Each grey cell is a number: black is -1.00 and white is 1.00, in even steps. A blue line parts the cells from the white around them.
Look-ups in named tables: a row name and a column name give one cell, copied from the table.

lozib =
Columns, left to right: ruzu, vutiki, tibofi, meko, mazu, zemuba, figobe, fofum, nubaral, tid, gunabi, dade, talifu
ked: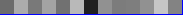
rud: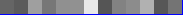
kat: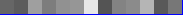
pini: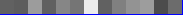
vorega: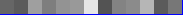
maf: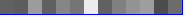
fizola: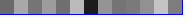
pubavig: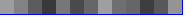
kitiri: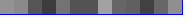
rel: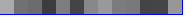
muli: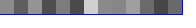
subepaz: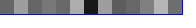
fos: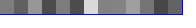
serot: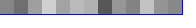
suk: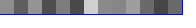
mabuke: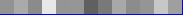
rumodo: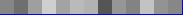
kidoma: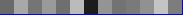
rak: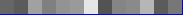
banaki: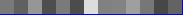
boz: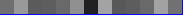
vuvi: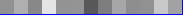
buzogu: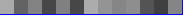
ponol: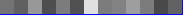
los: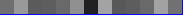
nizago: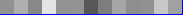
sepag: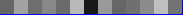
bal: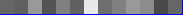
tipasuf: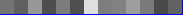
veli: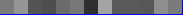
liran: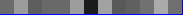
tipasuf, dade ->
-0.43
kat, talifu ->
-0.07
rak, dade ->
-0.29
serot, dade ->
0.16
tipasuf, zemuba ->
-0.38
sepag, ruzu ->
-0.20
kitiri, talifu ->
0.12
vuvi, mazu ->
0.15
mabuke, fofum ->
-0.05
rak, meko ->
0.00
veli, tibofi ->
-0.34
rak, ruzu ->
-0.20
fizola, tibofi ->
-0.08
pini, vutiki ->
-0.27
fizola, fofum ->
0.16
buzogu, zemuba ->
-0.44
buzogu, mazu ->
0.00

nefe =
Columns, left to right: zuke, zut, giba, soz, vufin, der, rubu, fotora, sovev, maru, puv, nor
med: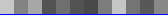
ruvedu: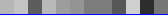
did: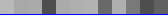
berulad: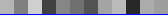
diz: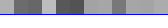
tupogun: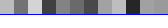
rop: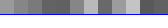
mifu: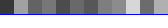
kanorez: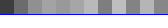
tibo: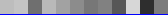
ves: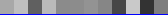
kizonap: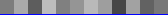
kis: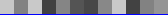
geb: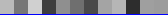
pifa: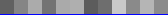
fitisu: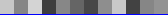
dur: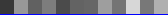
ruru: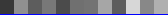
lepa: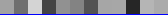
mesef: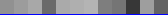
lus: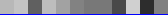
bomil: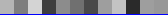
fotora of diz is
0.30
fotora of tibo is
0.01
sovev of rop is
0.22
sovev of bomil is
0.53
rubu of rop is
0.45
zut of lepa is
-0.13
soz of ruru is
-0.06
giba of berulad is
0.62
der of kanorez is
0.30
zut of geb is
-0.07
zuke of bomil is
0.42
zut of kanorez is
-0.15

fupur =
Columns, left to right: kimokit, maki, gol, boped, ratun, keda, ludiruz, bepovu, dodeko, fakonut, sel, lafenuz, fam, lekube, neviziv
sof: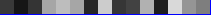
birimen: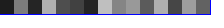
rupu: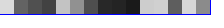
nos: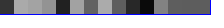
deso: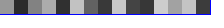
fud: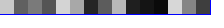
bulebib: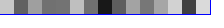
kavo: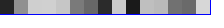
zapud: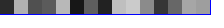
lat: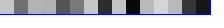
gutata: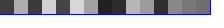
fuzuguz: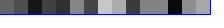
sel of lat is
0.45
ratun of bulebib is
-0.10
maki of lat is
-0.12
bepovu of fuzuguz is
0.56
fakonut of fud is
-0.76
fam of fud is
0.69
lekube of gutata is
-0.06
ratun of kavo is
0.55
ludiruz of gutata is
0.27
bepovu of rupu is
-0.69
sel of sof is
0.39
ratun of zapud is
0.44
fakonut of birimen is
0.20
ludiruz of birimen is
-0.72
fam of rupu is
-0.26

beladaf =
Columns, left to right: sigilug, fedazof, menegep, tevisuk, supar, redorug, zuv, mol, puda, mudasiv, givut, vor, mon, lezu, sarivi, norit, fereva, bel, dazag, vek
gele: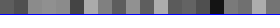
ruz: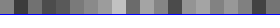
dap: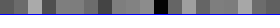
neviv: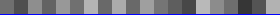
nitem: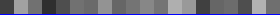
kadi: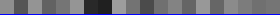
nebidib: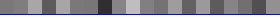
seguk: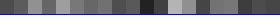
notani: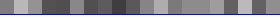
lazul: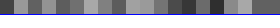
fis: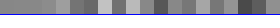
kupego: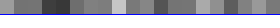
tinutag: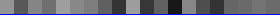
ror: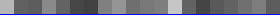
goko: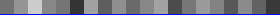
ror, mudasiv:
-0.13
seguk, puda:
-0.39
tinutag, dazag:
-0.10
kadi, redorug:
0.17
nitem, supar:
-0.39
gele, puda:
-0.27
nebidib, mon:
0.23
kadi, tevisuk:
-0.23
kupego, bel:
0.01
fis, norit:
-0.07
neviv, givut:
0.25
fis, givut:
0.07
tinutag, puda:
-0.59
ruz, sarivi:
0.29
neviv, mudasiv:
-0.18
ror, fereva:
-0.23

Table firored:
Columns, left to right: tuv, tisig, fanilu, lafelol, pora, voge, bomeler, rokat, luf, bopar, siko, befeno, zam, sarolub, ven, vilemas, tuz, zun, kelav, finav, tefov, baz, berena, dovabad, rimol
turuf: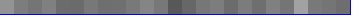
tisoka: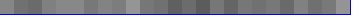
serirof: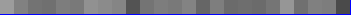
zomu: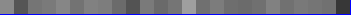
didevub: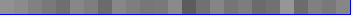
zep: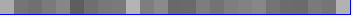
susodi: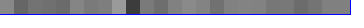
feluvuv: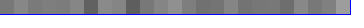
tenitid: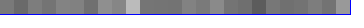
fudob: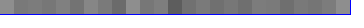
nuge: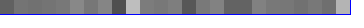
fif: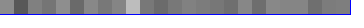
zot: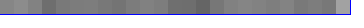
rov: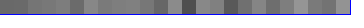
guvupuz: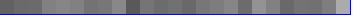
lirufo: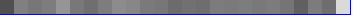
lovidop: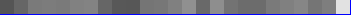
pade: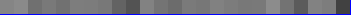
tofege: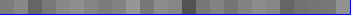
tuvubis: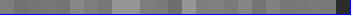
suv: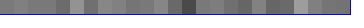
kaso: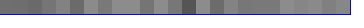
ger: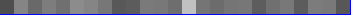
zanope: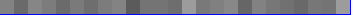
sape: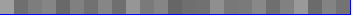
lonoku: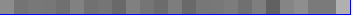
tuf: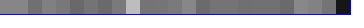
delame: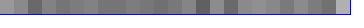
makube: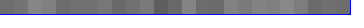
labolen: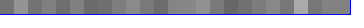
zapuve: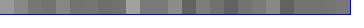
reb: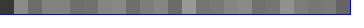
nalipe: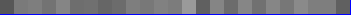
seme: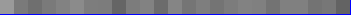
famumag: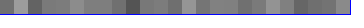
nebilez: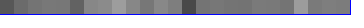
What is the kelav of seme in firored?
0.00
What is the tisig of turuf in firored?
-0.02
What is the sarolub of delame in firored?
0.04
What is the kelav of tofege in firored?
0.10
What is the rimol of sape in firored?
-0.10
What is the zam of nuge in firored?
-0.01
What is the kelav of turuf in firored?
-0.13
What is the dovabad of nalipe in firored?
-0.01
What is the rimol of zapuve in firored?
-0.06
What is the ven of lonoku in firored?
-0.07
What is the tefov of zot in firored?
0.03
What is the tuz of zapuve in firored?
-0.23
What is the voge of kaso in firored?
-0.16
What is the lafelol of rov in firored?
-0.06
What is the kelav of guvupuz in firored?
0.15
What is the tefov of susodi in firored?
-0.06
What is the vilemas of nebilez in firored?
-0.07
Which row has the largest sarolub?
ger

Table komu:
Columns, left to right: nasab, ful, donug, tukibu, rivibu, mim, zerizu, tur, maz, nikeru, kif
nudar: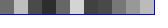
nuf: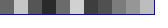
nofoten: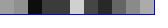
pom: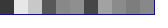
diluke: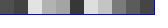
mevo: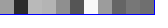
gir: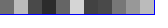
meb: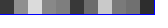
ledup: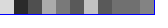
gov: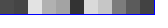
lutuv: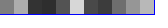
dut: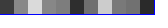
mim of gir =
0.67
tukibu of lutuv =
-0.64
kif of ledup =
0.03
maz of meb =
-0.04
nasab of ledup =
0.71
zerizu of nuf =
-0.51
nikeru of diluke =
-0.29
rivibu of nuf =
-0.16
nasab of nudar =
-0.15
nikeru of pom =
-0.02
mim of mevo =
-0.33
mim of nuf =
0.64
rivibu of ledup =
-0.05
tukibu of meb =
0.07
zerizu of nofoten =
-0.46
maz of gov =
-0.03

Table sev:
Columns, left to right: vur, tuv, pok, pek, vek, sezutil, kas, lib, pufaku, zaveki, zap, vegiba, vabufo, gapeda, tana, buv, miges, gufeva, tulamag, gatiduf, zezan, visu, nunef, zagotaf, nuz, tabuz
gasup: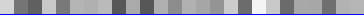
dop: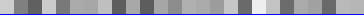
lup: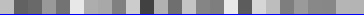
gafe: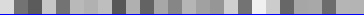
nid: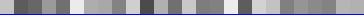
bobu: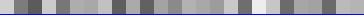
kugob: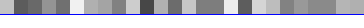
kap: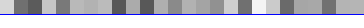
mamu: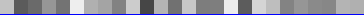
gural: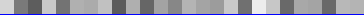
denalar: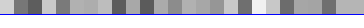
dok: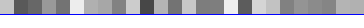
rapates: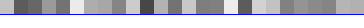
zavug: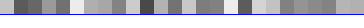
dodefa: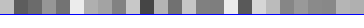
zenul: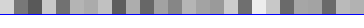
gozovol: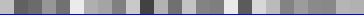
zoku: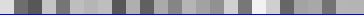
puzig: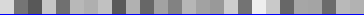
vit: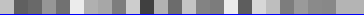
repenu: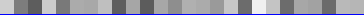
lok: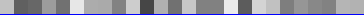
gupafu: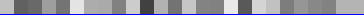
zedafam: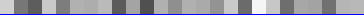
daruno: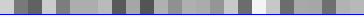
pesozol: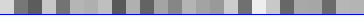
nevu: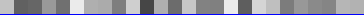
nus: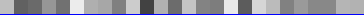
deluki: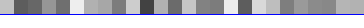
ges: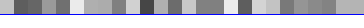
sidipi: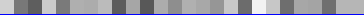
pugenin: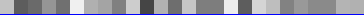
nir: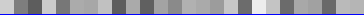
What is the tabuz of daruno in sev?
0.44
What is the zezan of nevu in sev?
-0.03
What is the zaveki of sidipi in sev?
0.30
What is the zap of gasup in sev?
-0.32
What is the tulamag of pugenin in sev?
0.67
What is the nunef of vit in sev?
0.08
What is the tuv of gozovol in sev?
-0.24
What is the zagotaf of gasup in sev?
-0.13
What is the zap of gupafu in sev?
-0.49
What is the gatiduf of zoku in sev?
0.62
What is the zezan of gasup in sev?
-0.16
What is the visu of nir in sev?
0.32
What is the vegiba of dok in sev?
0.41
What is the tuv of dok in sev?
-0.30
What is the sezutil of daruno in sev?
0.36
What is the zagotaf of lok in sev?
0.02
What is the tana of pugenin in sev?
-0.01
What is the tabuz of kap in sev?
0.42

